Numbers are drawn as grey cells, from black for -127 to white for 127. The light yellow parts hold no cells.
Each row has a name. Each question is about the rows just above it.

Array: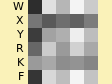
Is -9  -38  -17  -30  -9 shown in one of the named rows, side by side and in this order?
no
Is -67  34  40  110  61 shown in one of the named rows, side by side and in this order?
no
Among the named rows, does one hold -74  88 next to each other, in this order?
yes
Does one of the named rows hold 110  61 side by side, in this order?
yes
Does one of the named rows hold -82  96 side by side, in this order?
yes

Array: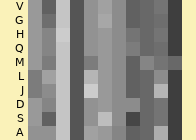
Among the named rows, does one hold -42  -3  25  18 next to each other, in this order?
no
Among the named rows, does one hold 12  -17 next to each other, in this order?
no

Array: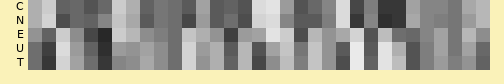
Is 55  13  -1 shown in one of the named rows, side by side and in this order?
yes
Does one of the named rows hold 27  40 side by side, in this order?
no
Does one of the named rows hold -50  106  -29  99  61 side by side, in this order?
yes
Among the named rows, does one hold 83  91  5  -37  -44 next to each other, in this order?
no
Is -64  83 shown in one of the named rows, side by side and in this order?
no
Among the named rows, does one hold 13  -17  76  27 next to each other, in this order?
no

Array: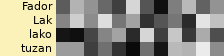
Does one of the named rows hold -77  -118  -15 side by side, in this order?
yes
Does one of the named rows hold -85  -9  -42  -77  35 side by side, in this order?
no
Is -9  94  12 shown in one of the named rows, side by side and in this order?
no
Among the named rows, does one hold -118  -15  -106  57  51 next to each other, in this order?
yes
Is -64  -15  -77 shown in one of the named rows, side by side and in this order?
yes

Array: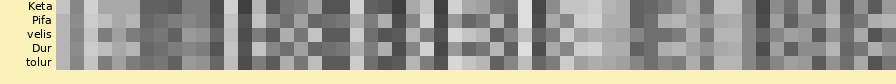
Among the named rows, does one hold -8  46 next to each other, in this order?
yes
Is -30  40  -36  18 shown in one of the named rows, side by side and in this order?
yes
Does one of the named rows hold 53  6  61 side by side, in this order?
no
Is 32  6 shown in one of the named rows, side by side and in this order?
yes

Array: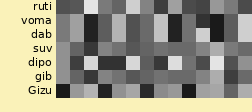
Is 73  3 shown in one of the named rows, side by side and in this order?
no
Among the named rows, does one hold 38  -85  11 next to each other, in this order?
yes

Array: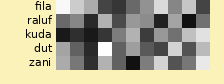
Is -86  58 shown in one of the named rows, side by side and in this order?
no
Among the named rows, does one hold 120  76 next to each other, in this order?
yes
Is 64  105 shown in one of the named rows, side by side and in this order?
no
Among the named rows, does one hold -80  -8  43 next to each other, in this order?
no
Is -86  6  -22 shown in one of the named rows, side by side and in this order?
no
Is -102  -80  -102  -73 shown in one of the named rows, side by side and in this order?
yes
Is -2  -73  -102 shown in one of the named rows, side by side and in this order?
no

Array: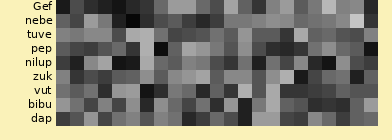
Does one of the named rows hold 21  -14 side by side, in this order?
yes
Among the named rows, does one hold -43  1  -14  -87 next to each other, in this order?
yes
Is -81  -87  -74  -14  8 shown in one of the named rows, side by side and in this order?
no
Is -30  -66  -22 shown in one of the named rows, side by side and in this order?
no
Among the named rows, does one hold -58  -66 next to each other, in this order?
yes
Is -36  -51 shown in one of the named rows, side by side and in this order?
no
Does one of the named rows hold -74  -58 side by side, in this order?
no

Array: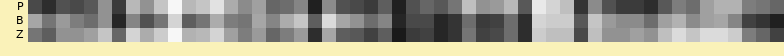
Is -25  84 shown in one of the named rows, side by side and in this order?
yes
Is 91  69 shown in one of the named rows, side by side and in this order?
yes
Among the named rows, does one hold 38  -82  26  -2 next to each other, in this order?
no

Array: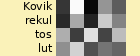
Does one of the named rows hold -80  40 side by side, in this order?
no
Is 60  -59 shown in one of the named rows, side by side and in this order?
no
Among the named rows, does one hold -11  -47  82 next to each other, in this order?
no

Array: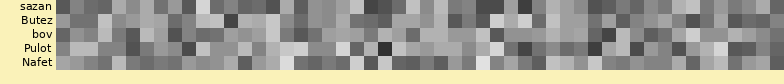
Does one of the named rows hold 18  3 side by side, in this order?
yes
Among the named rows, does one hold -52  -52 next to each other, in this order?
yes

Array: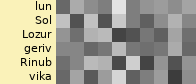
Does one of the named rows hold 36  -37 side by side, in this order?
yes
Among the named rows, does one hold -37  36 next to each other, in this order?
no
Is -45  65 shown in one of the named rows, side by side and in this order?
yes
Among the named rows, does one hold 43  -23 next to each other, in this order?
yes

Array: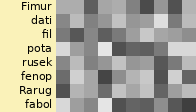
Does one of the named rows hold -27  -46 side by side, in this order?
no
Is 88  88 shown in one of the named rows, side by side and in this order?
yes
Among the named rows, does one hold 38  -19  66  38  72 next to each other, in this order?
no
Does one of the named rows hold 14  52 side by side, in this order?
yes
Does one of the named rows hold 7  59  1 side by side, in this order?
yes
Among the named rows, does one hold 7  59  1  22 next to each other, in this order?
yes

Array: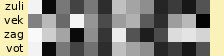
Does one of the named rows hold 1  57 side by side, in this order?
yes
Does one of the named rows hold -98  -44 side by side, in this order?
no
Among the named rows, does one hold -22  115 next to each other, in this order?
yes
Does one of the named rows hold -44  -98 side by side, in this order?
yes
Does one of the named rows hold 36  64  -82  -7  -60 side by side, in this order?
no
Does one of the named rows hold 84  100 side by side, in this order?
no
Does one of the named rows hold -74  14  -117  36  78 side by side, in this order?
no

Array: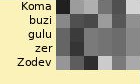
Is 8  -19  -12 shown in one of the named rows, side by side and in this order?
no
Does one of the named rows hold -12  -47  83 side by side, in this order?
yes

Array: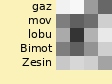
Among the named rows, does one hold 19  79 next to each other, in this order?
yes
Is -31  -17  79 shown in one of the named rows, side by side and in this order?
yes
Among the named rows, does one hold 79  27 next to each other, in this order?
no
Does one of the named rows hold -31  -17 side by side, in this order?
yes

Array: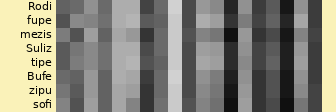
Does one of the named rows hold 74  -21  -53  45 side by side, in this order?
no
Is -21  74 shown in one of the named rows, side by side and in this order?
yes

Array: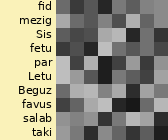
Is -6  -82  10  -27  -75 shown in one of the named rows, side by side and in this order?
yes
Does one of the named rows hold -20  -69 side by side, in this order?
yes
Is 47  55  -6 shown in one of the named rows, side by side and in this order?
no

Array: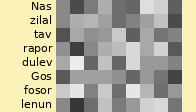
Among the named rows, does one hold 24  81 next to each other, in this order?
yes
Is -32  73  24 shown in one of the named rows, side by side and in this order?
no
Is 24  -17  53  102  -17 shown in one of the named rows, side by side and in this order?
no

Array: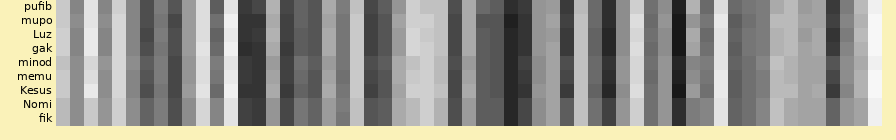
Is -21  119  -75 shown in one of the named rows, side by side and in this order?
no
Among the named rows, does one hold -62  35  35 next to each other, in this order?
no
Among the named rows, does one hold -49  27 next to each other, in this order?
yes
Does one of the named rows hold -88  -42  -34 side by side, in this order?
no

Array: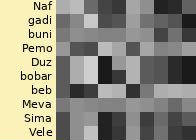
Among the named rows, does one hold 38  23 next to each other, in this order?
no
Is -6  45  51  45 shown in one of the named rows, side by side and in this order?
yes
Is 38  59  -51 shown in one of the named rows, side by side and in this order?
no

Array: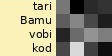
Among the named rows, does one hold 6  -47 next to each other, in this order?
no
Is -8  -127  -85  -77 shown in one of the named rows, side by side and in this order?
yes
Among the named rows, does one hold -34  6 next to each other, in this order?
yes

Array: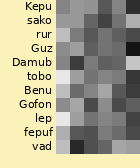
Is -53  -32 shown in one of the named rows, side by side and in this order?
yes
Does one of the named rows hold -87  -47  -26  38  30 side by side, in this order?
yes
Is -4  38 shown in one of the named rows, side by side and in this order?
no
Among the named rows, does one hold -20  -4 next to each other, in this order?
no
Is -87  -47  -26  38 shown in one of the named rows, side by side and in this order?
yes
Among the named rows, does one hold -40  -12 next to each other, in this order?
yes

